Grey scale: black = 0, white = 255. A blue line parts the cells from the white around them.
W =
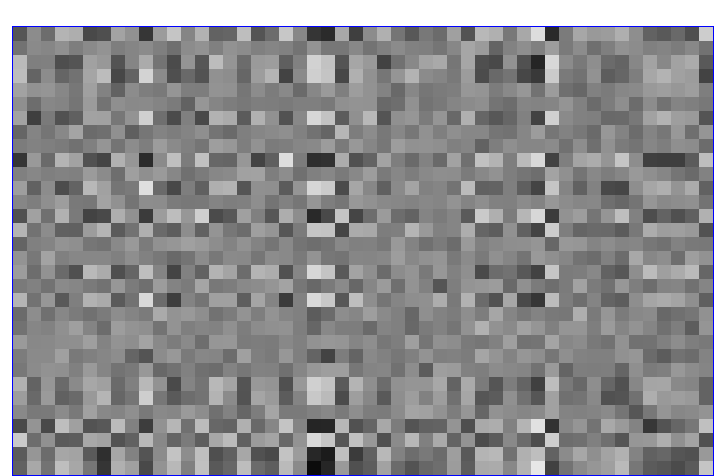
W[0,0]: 85
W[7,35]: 114
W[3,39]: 122
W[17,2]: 146
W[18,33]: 151
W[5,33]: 143
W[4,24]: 157
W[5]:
[143, 109, 135, 132, 117, 155, 115, 143, 137, 138, 132, 123, 98, 150, 133, 125, 120, 126, 125, 122, 127, 127, 121, 144, 147, 146, 105, 110, 145, 115, 121, 133, 139, 143, 116, 109, 133, 131, 133, 148, 129, 107, 124, 142, 108, 140, 114, 132, 127, 120]
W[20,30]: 130
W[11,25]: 135
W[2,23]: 84
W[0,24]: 63
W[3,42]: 93
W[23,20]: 127
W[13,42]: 149
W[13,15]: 88
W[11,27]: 138
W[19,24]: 190
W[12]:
[134, 126, 143, 157, 121, 119, 163, 145, 116, 141, 140, 123, 120, 121, 132, 126, 128, 142, 116, 129, 118, 150, 126, 118, 152, 145, 137, 135, 131, 136, 133, 147, 132, 142, 129, 128, 139, 131, 151, 140, 134, 136, 111, 103, 116, 150, 137, 141, 144, 115]
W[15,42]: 141
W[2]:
[186, 127, 128, 78, 84, 161, 152, 83, 133, 171, 116, 75, 148, 86, 188, 149, 108, 154, 157, 95, 129, 210, 194, 84, 166, 153, 66, 113, 136, 163, 169, 118, 166, 79, 73, 146, 81, 37, 216, 139, 121, 142, 107, 100, 135, 163, 136, 162, 171, 89]
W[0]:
[85, 140, 109, 180, 174, 73, 79, 163, 145, 54, 155, 197, 133, 178, 98, 101, 190, 84, 108, 199, 135, 53, 43, 168, 63, 140, 176, 117, 88, 120, 107, 160, 83, 184, 176, 120, 168, 221, 42, 123, 167, 153, 156, 175, 142, 98, 89, 105, 79, 205]
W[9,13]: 193
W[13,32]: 90
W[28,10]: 146
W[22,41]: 121
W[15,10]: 145
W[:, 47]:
[105, 124, 162, 161, 151, 132, 158, 152, 143, 62, 117, 148, 141, 80, 159, 130, 110, 171, 133, 164, 112, 126, 141, 114, 152, 137, 158, 135, 102, 144, 85, 75]
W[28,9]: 61
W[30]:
[91, 150, 108, 166, 163, 90, 47, 166, 130, 84, 139, 195, 141, 191, 79, 96, 167, 81, 73, 195, 155, 39, 27, 191, 59, 97, 184, 130, 109, 121, 107, 158, 89, 180, 184, 113, 176, 190, 98, 139, 167, 143, 163, 177, 131, 97, 103, 85, 81, 153]
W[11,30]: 133
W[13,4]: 122
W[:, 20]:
[135, 115, 129, 138, 106, 127, 136, 129, 134, 124, 112, 149, 118, 141, 123, 116, 122, 134, 119, 129, 128, 126, 128, 127, 134, 152, 132, 122, 132, 147, 155, 138]
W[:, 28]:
[88, 129, 136, 179, 135, 145, 150, 119, 145, 106, 125, 164, 131, 99, 181, 131, 136, 148, 147, 142, 103, 104, 159, 128, 141, 149, 157, 164, 84, 183, 109, 83]
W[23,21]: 100
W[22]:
[154, 136, 137, 142, 143, 159, 131, 147, 142, 163, 137, 124, 138, 110, 150, 151, 123, 125, 123, 136, 128, 146, 151, 149, 133, 142, 119, 126, 159, 117, 145, 141, 122, 118, 129, 159, 114, 116, 164, 135, 140, 121, 114, 146, 113, 114, 128, 141, 126, 121]
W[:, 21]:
[53, 147, 210, 207, 135, 127, 215, 114, 137, 46, 128, 214, 150, 41, 197, 110, 147, 215, 104, 217, 92, 102, 146, 100, 152, 208, 200, 129, 37, 217, 39, 11]

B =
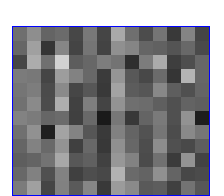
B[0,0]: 111
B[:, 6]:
[69, 67, 125, 59, 57, 68, 26, 58, 56, 65, 72, 57]
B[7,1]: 145
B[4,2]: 75
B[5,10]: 95
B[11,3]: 129
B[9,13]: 67
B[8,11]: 80
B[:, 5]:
[120, 117, 103, 104, 87, 126, 105, 86, 104, 96, 78, 134]
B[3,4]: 130
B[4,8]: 92
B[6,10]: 122
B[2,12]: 78
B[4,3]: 138
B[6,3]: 107
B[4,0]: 117
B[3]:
[123, 120, 69, 157, 130, 104, 59, 149, 88, 72, 107, 53, 180, 103]
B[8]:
[101, 130, 105, 147, 64, 104, 56, 144, 103, 77, 141, 80, 73, 94]
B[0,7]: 169
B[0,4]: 71
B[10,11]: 100
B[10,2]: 80
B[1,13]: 74
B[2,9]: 124
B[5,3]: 174
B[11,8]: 138
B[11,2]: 69
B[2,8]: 46
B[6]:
[130, 123, 102, 107, 64, 105, 26, 119, 56, 100, 122, 80, 146, 30]

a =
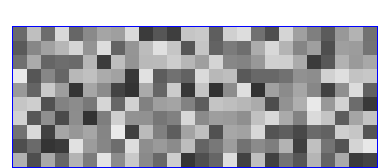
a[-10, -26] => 107
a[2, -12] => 212
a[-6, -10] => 223
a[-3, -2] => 198
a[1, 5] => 148
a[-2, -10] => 114
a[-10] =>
[107, 191, 109, 217, 102, 138, 165, 159, 218, 59, 86, 62, 197, 201, 94, 208, 221, 113, 79, 213, 160, 127, 91, 152, 179, 114]
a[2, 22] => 88
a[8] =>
[78, 106, 52, 58, 225, 156, 134, 109, 221, 142, 154, 139, 189, 100, 120, 157, 114, 139, 126, 179, 63, 192, 116, 83, 212, 232]
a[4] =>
[153, 100, 202, 158, 52, 166, 139, 67, 51, 170, 102, 204, 55, 197, 50, 141, 223, 50, 161, 139, 166, 135, 65, 143, 220, 97]
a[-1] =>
[177, 78, 169, 102, 180, 124, 228, 140, 201, 138, 104, 206, 54, 79, 102, 222, 66, 191, 64, 116, 86, 181, 100, 170, 59, 68]
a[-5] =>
[197, 206, 81, 130, 140, 120, 214, 103, 210, 129, 159, 164, 130, 93, 196, 190, 183, 171, 77, 146, 175, 233, 152, 210, 108, 57]
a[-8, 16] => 131
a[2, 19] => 207
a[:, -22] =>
[102, 213, 106, 184, 52, 140, 141, 151, 225, 180]
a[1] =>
[90, 135, 161, 182, 213, 148, 221, 99, 149, 188, 224, 197, 86, 197, 99, 123, 110, 172, 216, 180, 133, 159, 78, 159, 156, 116]
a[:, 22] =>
[91, 78, 88, 209, 65, 152, 196, 98, 116, 100]
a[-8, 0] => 112
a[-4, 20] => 130
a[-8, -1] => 168
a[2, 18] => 208
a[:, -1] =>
[114, 116, 168, 199, 97, 57, 196, 84, 232, 68]
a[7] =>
[114, 217, 65, 165, 151, 166, 133, 234, 63, 187, 128, 94, 163, 191, 81, 167, 162, 216, 84, 94, 72, 106, 98, 206, 198, 84]
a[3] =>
[234, 86, 135, 102, 184, 192, 171, 162, 55, 225, 93, 113, 98, 218, 184, 190, 89, 104, 104, 113, 145, 141, 209, 223, 195, 199]
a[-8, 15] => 135
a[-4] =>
[209, 87, 143, 74, 141, 51, 126, 207, 146, 145, 118, 129, 215, 138, 158, 155, 143, 193, 217, 170, 130, 218, 196, 93, 165, 196]
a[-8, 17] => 152
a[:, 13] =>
[201, 197, 159, 218, 197, 93, 138, 191, 100, 79]

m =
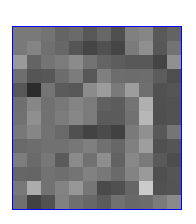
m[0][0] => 121
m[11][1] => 172
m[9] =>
[125, 106, 119, 91, 138, 113, 142, 98, 136, 122, 89, 77]
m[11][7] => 80
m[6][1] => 143
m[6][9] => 183
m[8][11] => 85
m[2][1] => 100
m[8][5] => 127
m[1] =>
[121, 132, 112, 103, 85, 69, 80, 69, 123, 143, 87, 115]
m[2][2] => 116
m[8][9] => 158
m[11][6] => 74
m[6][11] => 82
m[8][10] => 80
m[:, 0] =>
[121, 121, 154, 110, 87, 111, 113, 120, 105, 125, 102, 120, 112]
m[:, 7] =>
[79, 69, 93, 109, 122, 92, 91, 65, 103, 98, 106, 80, 113]
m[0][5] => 87
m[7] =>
[120, 134, 114, 105, 80, 67, 75, 65, 122, 144, 88, 117]
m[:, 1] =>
[121, 132, 100, 85, 44, 134, 143, 134, 109, 106, 101, 172, 66]
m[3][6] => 127
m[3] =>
[110, 85, 87, 108, 124, 87, 127, 109, 108, 109, 92, 78]
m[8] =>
[105, 109, 113, 113, 119, 127, 112, 103, 128, 158, 80, 85]
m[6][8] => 113
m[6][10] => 79
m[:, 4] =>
[106, 85, 139, 124, 87, 132, 135, 80, 119, 138, 116, 150, 111]
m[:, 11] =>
[99, 115, 144, 78, 85, 82, 82, 117, 85, 77, 85, 84, 138]
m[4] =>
[87, 44, 116, 91, 87, 139, 156, 122, 157, 111, 81, 85]
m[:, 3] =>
[100, 103, 124, 108, 91, 120, 124, 105, 113, 91, 110, 131, 129]

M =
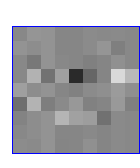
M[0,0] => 136
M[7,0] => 136
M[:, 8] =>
[136, 136, 136, 185, 143, 128, 136, 136, 136]
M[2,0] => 136
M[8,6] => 133
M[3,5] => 102
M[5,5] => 129
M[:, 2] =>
[147, 147, 147, 114, 147, 126, 147, 147, 147]
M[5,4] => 152
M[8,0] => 140
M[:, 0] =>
[136, 147, 136, 136, 159, 110, 131, 136, 140]
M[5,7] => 153
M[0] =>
[136, 149, 147, 134, 134, 139, 137, 138, 136]
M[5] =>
[110, 179, 126, 138, 152, 129, 133, 153, 128]
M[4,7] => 155
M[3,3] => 160
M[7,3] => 134
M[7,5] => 137
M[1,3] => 134

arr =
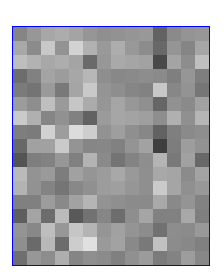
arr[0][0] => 133
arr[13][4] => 89
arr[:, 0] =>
[133, 168, 190, 109, 123, 156, 202, 126, 104, 84, 186, 179, 128, 94, 148, 143, 111]
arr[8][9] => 162
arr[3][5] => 183
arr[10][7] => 168
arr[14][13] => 153
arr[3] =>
[109, 129, 164, 156, 167, 183, 142, 136, 138, 141, 138, 127, 150, 126]
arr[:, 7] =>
[146, 173, 169, 136, 142, 165, 166, 158, 129, 116, 168, 159, 143, 109, 161, 162, 128]
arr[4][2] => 154
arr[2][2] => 168
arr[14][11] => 141
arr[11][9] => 143
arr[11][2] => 131
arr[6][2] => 133
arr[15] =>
[143, 106, 184, 108, 205, 224, 154, 162, 137, 121, 193, 140, 136, 128]
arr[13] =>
[94, 164, 108, 187, 89, 114, 134, 109, 142, 165, 129, 129, 168, 127]
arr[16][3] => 174
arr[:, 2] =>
[167, 200, 168, 164, 154, 191, 133, 209, 161, 130, 154, 131, 156, 108, 190, 184, 141]
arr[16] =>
[111, 151, 141, 174, 133, 143, 139, 128, 144, 155, 123, 131, 157, 135]
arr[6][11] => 176
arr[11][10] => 202
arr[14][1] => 136
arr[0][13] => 151
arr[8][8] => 148
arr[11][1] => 146
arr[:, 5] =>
[150, 177, 106, 183, 201, 171, 98, 206, 134, 179, 149, 144, 181, 114, 180, 224, 143]
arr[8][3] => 202
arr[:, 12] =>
[148, 133, 141, 150, 147, 138, 144, 138, 157, 161, 139, 144, 148, 168, 139, 136, 157]
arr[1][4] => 211
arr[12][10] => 169
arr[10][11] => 165
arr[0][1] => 151
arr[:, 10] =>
[98, 104, 73, 138, 200, 102, 142, 98, 62, 180, 168, 202, 169, 129, 113, 193, 123]
